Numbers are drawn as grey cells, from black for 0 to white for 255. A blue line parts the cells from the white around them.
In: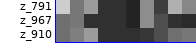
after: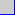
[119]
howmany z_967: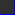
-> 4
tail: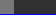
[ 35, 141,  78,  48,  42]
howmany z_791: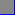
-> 1
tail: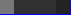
[141,  78,  48,  42]
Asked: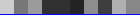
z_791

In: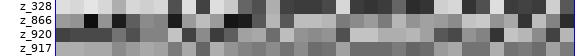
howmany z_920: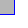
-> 3
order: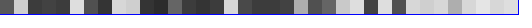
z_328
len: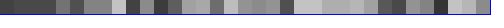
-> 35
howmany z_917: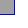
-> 3
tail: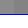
[ 28, 155, 189, 155,  21,  28,  88, 182,  88, 189, 189, 182, 123, 139, 155,
 123, 182, 147, 161, 155, 139, 195, 201, 147, 168,  52, 189, 131,  44]

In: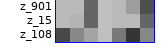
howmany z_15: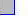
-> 3
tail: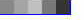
[136]
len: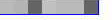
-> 7
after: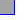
[192]
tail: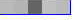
[186, 101]

